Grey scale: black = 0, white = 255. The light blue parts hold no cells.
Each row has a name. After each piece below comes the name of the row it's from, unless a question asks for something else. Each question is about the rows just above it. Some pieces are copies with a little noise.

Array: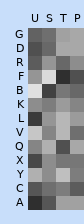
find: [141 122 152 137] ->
K
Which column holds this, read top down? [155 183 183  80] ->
T

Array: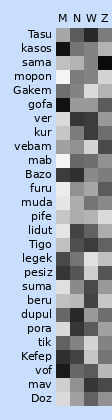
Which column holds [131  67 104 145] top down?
N
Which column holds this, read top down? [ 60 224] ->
W

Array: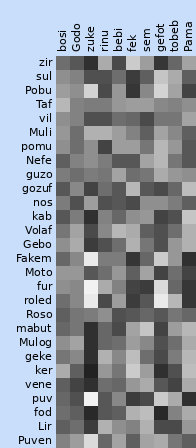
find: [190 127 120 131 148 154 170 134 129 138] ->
Taf
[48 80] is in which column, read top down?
zuke
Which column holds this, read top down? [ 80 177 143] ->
zuke
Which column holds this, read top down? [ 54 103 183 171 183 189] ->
Pama

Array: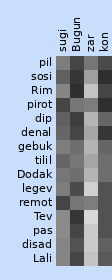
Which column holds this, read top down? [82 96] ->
kon
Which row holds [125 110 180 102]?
gebuk
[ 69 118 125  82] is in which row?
remot
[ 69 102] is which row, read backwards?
denal

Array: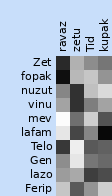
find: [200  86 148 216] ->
Ferip
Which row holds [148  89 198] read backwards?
Ferip
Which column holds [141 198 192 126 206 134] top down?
Tid
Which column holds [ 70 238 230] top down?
zetu
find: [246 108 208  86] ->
mev
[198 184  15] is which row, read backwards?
fopak
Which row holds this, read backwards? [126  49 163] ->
vinu

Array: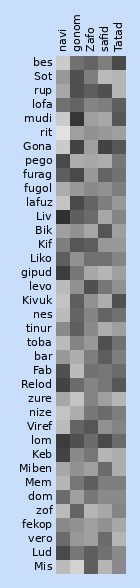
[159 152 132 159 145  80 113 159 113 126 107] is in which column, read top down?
Tatad
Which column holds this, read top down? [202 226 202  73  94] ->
navi

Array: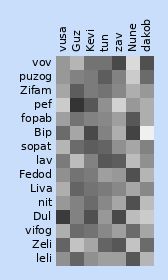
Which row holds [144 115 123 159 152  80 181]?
Fedod
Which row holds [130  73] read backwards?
Bip

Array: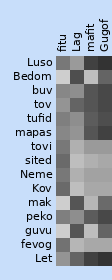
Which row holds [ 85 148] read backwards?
mapas
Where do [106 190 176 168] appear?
sited
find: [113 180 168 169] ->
fevog
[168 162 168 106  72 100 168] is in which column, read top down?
Gugof
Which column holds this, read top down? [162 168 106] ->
Gugof
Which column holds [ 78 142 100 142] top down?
Lag
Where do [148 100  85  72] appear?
tov

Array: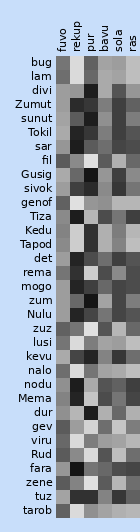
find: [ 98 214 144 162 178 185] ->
tarob
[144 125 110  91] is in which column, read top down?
bavu
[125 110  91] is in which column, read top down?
bavu
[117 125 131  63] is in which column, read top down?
sola
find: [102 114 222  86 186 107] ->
zuz
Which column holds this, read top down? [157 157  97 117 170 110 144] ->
fuvo

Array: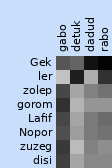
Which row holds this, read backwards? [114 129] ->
zolep
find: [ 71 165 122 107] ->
Lafif

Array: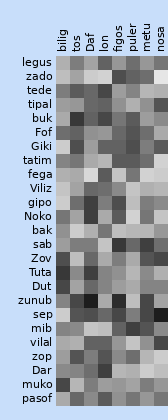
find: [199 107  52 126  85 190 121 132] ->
gipo
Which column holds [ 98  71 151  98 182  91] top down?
lon
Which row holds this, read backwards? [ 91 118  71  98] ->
buk

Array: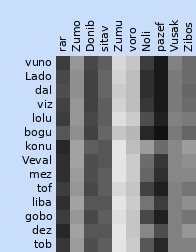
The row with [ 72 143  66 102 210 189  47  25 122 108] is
Lado
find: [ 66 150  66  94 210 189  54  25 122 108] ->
viz

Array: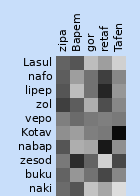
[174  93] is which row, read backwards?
zol
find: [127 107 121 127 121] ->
vepo
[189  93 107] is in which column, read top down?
Bapem
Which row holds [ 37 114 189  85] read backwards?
lipep
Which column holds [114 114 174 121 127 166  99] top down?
gor
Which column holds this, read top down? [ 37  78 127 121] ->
retaf

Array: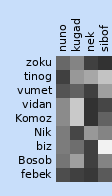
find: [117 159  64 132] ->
Bosob
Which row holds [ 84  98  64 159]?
vumet
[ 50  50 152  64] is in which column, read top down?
nek
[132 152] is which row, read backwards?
Nik

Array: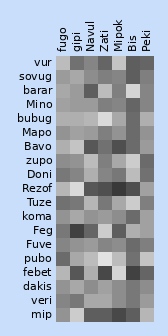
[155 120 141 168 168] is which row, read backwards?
veri
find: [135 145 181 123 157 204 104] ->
zupo
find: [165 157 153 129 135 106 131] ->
Mino
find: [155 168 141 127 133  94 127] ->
sovug
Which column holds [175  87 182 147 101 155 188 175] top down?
Navul

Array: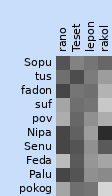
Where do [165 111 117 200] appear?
suf
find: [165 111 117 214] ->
pokog

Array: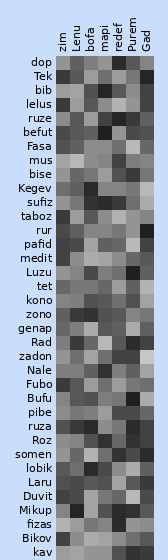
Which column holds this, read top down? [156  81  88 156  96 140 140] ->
bofa
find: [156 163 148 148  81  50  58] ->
kav
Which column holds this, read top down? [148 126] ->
zim

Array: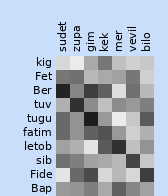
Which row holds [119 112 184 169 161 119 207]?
Fet
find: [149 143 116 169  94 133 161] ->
Bap
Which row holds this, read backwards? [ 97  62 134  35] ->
Ber
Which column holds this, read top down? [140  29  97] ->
gim

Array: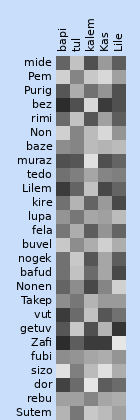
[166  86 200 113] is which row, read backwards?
nogek
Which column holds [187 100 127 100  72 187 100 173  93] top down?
Lile

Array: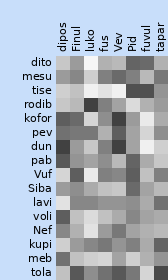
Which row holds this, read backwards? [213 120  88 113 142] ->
tola
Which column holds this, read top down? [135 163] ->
Pid
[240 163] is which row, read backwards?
dun
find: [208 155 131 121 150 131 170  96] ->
kupi

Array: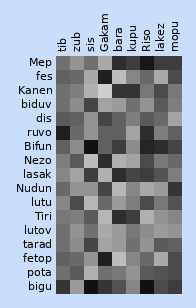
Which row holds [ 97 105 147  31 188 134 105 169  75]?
fetop
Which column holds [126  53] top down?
mopu
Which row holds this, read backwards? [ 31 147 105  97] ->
fetop
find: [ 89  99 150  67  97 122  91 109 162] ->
dis
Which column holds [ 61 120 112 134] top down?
kupu

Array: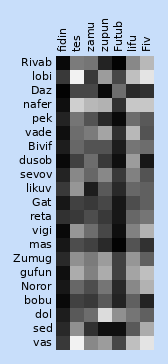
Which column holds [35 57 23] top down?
fidin
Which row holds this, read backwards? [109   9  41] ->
pek
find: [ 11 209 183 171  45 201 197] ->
nafer
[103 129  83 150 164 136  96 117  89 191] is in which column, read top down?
lifu
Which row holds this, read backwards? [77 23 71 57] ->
Gat

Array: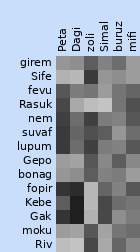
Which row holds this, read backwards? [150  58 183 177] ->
Sife
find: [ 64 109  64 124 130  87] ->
nem
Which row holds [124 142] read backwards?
Gak
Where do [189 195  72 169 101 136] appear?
Riv
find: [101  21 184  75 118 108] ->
Kebe
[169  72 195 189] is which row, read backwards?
Riv
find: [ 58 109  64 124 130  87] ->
lupum

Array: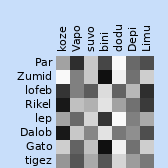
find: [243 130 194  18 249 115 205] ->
Zumid
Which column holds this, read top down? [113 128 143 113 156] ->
Depi
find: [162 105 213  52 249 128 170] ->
lep
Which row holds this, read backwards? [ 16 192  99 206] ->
Gato
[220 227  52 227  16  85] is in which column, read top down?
bini
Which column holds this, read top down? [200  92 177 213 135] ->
suvo

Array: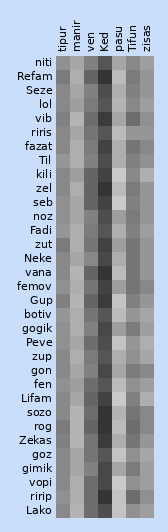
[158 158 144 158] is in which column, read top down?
zisas
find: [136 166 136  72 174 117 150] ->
Neke
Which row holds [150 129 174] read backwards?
Seze

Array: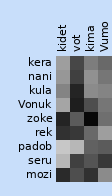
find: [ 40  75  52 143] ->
mozi
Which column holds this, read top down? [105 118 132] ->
Vumo
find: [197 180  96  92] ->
padob
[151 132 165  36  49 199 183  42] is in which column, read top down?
kidet
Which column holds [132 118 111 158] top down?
Vumo
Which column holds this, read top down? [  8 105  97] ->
kima

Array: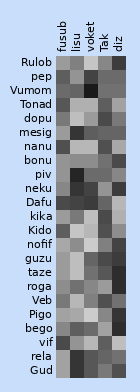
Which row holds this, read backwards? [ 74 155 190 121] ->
dopu
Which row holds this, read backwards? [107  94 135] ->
bego
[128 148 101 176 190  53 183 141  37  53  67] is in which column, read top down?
lisu
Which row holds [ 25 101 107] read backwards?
Vumom

